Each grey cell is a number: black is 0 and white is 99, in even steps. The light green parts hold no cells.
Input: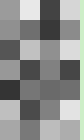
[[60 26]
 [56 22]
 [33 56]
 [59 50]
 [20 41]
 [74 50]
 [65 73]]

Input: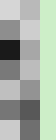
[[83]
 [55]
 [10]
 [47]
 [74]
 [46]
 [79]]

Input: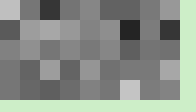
[[74 21 52 38 59]
 [35 65 51 14 21]
 [50 46 47 37 44]
 [46 61 58 47 65]
 [46 37 50 76 51]]

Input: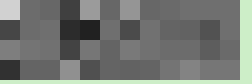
[[81 40 60 58 41 43]
 [27 43 13 29 39 32]
 [49 44 46 47 42 36]
 [19 39 31 38 45 46]]

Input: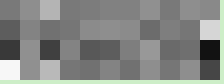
[[47 70 48 50 47 53]
 [36 44 54 54 49 83]
 [22 25 34 49 41  7]
 [96 72 44 44 46 27]]

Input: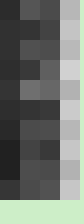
[[17 29]
 [19 26]
 [19 30]
 [18 37]
 [20 40]
 [18 22]
 [16 30]
 [13 22]
 [13 29]
 [21 32]]

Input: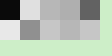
[[ 4 71 38]
 [90 77 77]]

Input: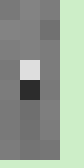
[[47 48]
 [51 44]
 [49 48]
 [47 48]
 [48 47]
 [47 49]
 [47 48]
 [48 46]]
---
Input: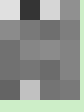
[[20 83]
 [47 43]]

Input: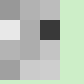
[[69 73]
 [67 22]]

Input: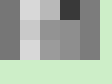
[[84 72]
 [78 57]]

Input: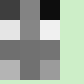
[[51  5]
 [52 93]]

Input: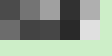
[[45 62]
 [26 27]]

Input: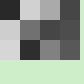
[[81 66]
 [44 27]]

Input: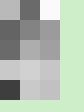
[[41 97]
 [51 60]]

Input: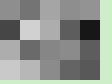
[[45 64]
 [81 67]]
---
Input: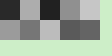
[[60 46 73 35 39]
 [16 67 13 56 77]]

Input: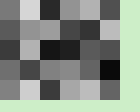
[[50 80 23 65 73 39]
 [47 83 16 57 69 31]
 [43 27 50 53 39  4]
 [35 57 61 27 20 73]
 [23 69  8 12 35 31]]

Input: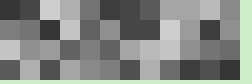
[[76 56 60 38 49 38 64 72 76 56 45 42]
 [49 45 21 76 38 56 27 27 80 60 24 56]
 [35 68 31 64 53 49 31 68 42 24 31 21]
 [21 27 80 68 45 24 27 35 64 64 72 53]]

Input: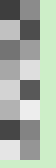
[[89 58]
 [82 34]
 [75 30]
 [69 92]
 [65 86]
 [45 61]
 [27 51]
 [24 54]]

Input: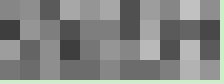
[[61 39 55 24 46 58 52 72 31 72 35]
 [52 55 35 65 58 65 31 61 52 75 55]
 [46 42 55 42 42 52 42 42 49 69 58]
 [24 58 49 31 49 49 31 65 35 39 28]]

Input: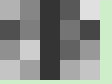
[[76 62 20 66 76]
 [69 52 20 34 87]
 [56 80 20 38 59]
 [31 49 20 45 27]]

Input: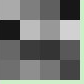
[[66 49 37  9]
 [43 55 46 26]
 [40 23 20 34]
 [ 9 73 59 81]]

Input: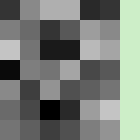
[[76 45 10 10 72 64]
 [53 24 57 31 37 45]
 [49 41 20 34 61 53]
 [45 37 24 31 49 57]
 [41 28  0 16 61 76]
 [20 53 68 68 16 20]
 [ 4 49 45 64 28 34]]

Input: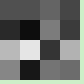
[[72 89 20 69]
 [52  9 45 42]
 [31 31 39 27]
 [16  5 48 23]]
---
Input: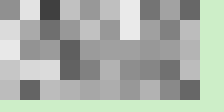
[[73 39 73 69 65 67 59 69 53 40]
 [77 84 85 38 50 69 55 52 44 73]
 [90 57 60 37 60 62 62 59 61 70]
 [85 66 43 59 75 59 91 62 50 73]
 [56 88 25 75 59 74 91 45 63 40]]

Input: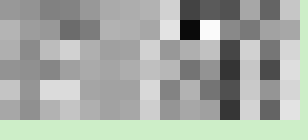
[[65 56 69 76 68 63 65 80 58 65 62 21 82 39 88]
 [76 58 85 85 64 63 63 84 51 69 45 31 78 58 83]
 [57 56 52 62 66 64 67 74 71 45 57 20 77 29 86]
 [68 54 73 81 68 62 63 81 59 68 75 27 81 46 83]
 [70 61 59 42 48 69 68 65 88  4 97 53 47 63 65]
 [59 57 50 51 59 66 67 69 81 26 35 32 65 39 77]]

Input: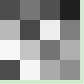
[[30 95 66 55]
 [96 76 45 68]
 [72 28 92 49]
 [30 46 31 12]]

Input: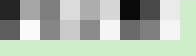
[[36 97 52 78 54 95 41 49 95]
 [14 64 49 85 67 83  4 28 91]]

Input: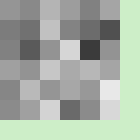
[[54 62 82 41 54 84]
 [52 72 58 65 59 90]
 [62 57 77 66 71 64]
 [50 35 57 83 23 57]
 [48 44 75 51 42 31]
 [58 53 70 61 50 64]]

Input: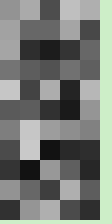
[[19 58 68 29 18]
 [57 40 24 68 36]
 [20  7 59 37 15]
 [29 78  7 16 18]
 [49 77 61 55 50]
 [35 36 19 10 58]
 [77 26 67 14 71]
 [45 36 32 44 37]
 [64 18 11 20 40]
 [63 40 40 64 28]
 [57 66 30 74 68]]

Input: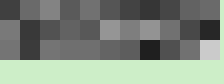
[[45 23 45 43 43 39 36 12 31 44 79]
 [47 22 32 38 34 58 49 57 44 28 15]
 [25 41 51 35 44 33 26 21 27 38 41]]

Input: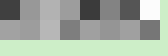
[[63 61 71 49 62 58 62 46]
 [25 59 69 61 23 51 33 98]]

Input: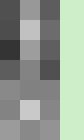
[[60 53 57]
 [51 78 52]
 [53 50 50]
 [36 51 31]
 [20 61 37]
 [30 75 42]
 [31 59 36]]
